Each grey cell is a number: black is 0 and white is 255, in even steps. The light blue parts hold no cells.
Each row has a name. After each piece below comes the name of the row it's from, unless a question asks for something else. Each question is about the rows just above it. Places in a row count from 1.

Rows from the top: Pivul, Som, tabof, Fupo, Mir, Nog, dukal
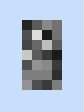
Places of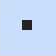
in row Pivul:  1
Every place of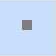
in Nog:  1 2 3
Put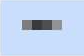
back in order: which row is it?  dukal
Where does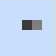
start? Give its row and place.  dukal, 3

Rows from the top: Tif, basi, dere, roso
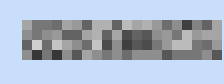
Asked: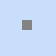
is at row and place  Tif, 18
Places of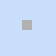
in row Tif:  8 9 13
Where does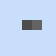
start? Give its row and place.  basi, 11

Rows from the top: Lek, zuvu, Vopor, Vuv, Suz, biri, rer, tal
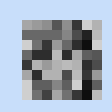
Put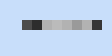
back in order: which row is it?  Suz
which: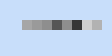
Lek
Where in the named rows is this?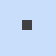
tal, 3
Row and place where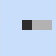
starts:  biri, 2
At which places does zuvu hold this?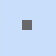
1 2 3 4
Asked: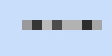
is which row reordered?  biri
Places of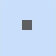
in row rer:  2 3 5 8

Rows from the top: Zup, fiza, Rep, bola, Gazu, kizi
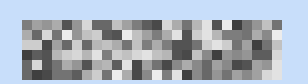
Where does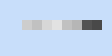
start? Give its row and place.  bola, 10
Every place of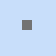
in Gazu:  4 14
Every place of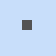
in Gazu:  3 7 23
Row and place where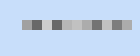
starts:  Rep, 4

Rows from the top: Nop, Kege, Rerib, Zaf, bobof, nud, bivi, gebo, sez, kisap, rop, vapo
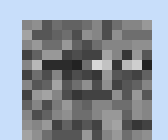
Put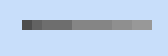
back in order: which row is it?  Rerib
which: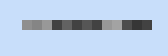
rop
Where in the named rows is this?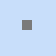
sez, 4
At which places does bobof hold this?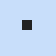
6 13
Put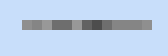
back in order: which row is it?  Rerib
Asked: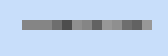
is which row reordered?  kisap
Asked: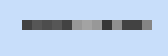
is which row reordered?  gebo

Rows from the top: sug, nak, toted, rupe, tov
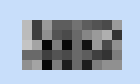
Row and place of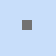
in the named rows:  sug, 6
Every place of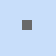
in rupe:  1 2 6
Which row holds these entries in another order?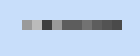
sug
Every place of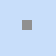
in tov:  1 9 10
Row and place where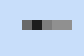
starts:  tov, 6

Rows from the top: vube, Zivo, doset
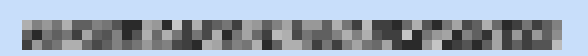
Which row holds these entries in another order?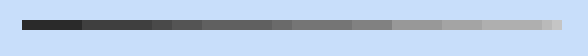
vube
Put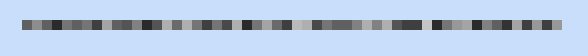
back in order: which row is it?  Zivo
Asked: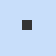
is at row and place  Zivo, 47
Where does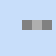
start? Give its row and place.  Zivo, 32
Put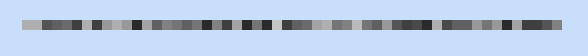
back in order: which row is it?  vube
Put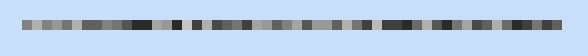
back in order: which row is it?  vube
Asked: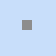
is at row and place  Zivo, 54

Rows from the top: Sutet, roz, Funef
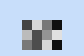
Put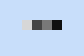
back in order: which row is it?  Sutet
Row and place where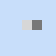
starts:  Sutet, 2
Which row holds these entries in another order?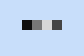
Sutet

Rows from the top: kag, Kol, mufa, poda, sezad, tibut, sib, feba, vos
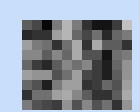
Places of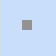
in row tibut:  2 3 11
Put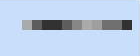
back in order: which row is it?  feba
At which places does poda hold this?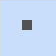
7 8

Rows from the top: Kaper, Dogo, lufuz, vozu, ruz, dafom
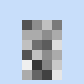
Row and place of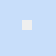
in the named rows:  ruz, 1
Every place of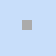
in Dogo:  1 2 4
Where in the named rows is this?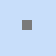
Kaper, 4
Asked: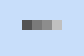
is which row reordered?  Kaper
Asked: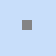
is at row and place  ruz, 3

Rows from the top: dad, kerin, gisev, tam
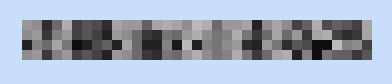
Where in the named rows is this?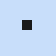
gisev, 16
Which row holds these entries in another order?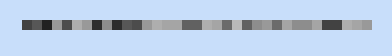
dad

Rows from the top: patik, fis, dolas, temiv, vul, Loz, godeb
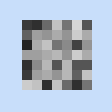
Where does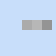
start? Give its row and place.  temiv, 3
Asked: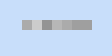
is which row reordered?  temiv
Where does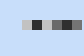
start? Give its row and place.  godeb, 2
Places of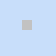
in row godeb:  2 4
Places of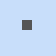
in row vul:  4 6 7

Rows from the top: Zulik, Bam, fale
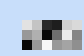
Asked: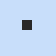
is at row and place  Zulik, 3
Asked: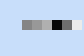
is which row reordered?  Bam
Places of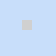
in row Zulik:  5
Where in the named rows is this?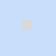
Zulik, 6
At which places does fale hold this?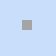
5
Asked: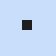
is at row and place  Zulik, 4
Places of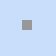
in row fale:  2 4

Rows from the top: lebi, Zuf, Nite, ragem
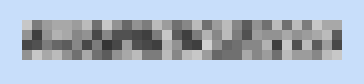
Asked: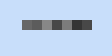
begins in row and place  Nite, 4
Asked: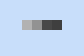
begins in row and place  Nite, 15
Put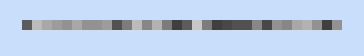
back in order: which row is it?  Zuf
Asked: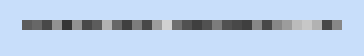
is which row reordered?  Nite
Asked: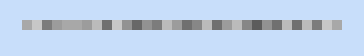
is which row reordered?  lebi
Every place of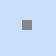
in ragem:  16 24 30
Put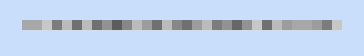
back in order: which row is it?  lebi

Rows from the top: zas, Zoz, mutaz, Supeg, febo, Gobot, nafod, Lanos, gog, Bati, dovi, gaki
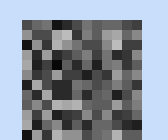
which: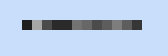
nafod
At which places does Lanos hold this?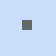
1 6 9
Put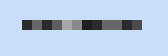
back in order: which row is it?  Lanos
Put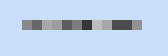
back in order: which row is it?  Zoz
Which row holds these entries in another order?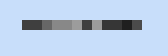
Bati

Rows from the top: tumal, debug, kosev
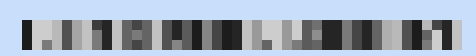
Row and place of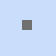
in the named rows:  tumal, 30
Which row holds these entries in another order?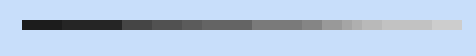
kosev
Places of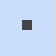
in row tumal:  12 20 34 42

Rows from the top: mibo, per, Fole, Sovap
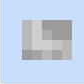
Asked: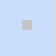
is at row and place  Fole, 4
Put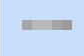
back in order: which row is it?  Sovap
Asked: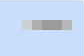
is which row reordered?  per
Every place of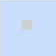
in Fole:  2 3
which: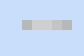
Fole

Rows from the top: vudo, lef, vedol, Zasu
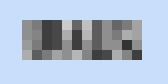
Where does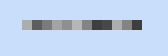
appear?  Zasu
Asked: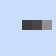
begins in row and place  vedol, 3
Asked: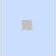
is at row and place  vudo, 7
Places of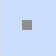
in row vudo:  1 9
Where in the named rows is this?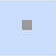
vedol, 1
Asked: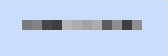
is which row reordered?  lef

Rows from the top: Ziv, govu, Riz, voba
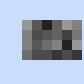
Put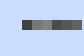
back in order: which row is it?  govu
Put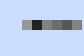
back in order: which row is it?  Riz
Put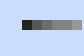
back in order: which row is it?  Riz
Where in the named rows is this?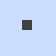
govu, 5
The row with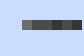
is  voba
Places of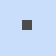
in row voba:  2 3 5

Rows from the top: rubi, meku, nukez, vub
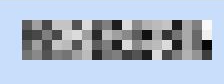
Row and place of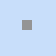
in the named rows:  vub, 18
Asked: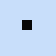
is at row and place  nukez, 19
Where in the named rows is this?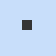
meku, 15
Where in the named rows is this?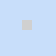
meku, 5

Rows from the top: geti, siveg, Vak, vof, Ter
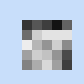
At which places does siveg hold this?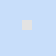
3 4 5
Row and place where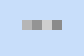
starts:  Vak, 2
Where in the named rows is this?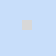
Ter, 3

